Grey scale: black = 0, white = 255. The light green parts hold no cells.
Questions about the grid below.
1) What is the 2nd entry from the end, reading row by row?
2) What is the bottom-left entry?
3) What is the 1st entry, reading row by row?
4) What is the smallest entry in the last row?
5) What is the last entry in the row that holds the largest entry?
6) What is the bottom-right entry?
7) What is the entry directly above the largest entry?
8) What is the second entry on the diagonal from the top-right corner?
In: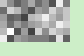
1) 226
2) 239
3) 198
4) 82
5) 169
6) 97
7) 110
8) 169

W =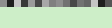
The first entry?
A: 142
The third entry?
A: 197
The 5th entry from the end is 114
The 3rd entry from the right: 197
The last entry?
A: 85

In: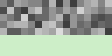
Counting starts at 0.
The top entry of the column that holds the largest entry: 62
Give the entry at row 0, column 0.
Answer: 133
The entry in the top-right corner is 194
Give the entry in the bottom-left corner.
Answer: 180
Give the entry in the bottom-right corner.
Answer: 62
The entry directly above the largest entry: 133
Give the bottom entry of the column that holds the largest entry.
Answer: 220
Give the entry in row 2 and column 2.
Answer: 92
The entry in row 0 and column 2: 164
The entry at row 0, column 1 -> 92
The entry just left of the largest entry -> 164

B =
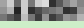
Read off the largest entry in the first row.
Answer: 219
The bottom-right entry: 179
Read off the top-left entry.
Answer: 163
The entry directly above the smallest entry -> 104
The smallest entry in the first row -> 48
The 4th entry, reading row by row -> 205
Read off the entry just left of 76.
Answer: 48
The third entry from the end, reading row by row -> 147
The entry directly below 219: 104
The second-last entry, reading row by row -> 132
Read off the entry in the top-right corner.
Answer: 132

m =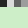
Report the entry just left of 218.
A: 36
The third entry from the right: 218
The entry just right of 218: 97

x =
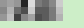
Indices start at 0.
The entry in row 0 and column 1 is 162
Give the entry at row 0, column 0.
150
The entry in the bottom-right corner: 178
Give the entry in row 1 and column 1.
178
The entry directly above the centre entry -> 220
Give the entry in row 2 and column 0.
150

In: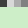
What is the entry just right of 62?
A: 216
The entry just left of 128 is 171
